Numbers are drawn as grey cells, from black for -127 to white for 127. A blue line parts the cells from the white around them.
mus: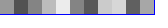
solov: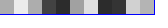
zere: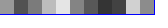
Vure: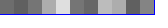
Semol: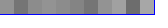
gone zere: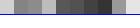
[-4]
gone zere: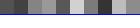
[101]
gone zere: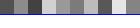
[-75]
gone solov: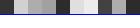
[52]

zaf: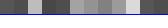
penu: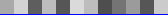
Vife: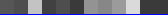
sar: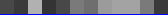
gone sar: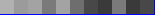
[-75]
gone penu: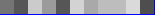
[-33]
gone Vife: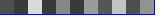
[-62]
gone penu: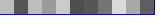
[83]
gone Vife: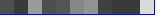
[67]
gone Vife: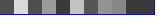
[-62]
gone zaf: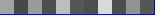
[1]

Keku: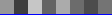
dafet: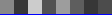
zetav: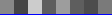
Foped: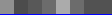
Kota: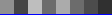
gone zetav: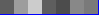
[-58]
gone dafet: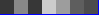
[-45]
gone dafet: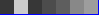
[-45]
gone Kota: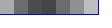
[-79]
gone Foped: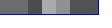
[-39]
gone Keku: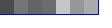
[-66]

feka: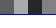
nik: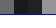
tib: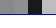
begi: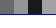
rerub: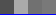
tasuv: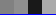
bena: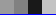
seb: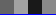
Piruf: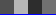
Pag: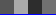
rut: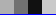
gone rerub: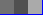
[-6]
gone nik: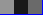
[-94]
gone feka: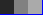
[-33]
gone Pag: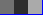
[-41]

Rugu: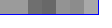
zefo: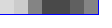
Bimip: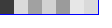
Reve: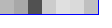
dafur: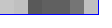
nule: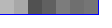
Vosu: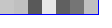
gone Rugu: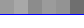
[-23]
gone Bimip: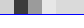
[33]
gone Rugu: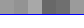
[12]
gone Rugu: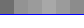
[-23]
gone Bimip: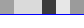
[82]

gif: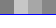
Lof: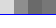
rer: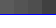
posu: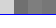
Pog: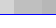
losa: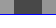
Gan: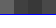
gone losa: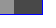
[27]
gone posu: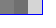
[-8]
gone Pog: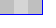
[55]
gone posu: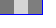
[-15]
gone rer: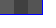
[-49]

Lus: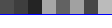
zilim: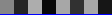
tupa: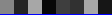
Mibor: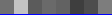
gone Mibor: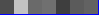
[-2]
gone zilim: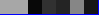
[45]
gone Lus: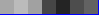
[-65]
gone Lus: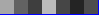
[33]
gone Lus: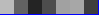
[-57]

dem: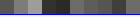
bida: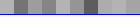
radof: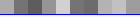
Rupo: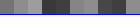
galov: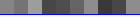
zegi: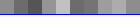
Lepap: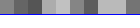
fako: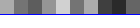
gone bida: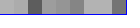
[36]
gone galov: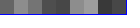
[5]
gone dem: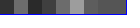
[-3]

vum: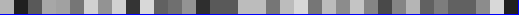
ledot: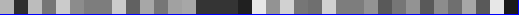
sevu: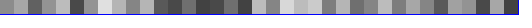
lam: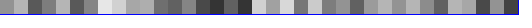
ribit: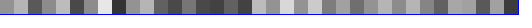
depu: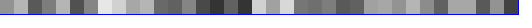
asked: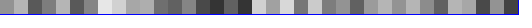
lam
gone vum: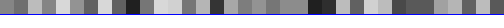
[68]
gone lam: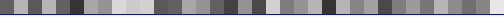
[46]
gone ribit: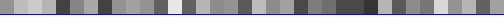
[-67]
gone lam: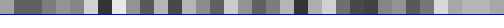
[27]
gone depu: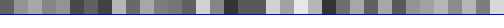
[-46]
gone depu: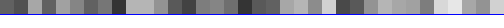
[-22]

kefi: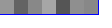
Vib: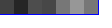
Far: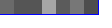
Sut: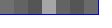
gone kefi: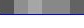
[23]
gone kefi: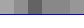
[-42]
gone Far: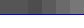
[38]
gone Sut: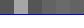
[-15]
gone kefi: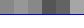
[15]
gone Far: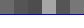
[-36]

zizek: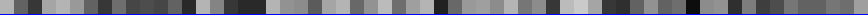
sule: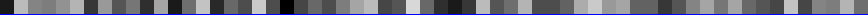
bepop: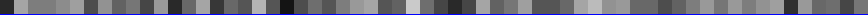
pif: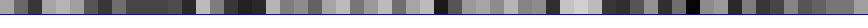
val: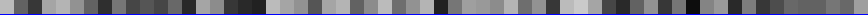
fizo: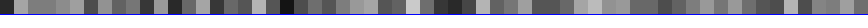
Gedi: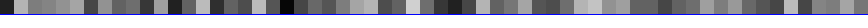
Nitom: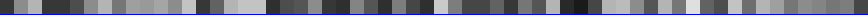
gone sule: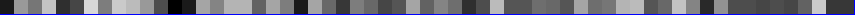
[44]
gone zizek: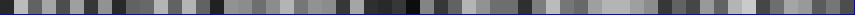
[-65]
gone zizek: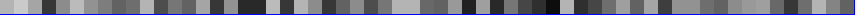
[-36]

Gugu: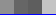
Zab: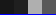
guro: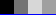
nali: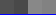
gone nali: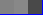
[-46]
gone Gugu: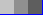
[-25]
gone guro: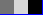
[32]
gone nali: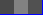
[8]
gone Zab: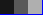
[-96]

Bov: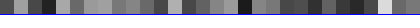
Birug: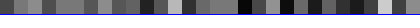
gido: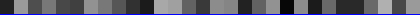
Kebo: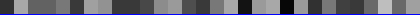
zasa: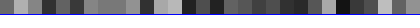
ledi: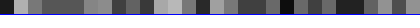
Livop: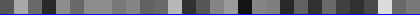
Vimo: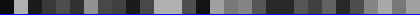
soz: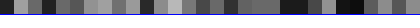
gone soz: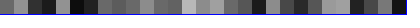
[-15]
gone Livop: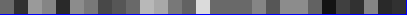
[-1]
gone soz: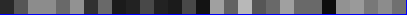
[-35]

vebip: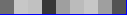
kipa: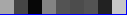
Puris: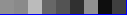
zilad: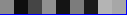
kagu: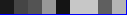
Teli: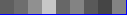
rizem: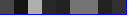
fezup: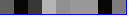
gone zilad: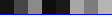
[16]
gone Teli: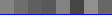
[71]
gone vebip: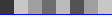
[65]
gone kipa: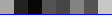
[-51]
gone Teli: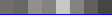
[-38]

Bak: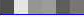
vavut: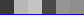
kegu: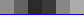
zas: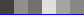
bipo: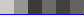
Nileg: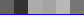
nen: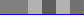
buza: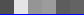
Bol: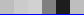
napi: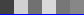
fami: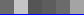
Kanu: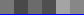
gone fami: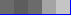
[-42]
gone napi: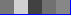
[89]

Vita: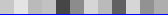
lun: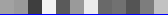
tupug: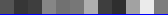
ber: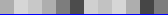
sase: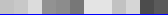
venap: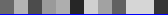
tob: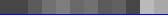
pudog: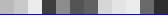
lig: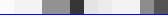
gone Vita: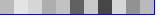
[12]
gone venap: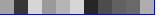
[80]
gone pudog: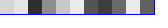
[58]
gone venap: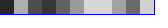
[52]
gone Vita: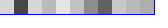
[18]
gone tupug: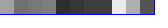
[6]
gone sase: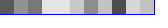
[92]

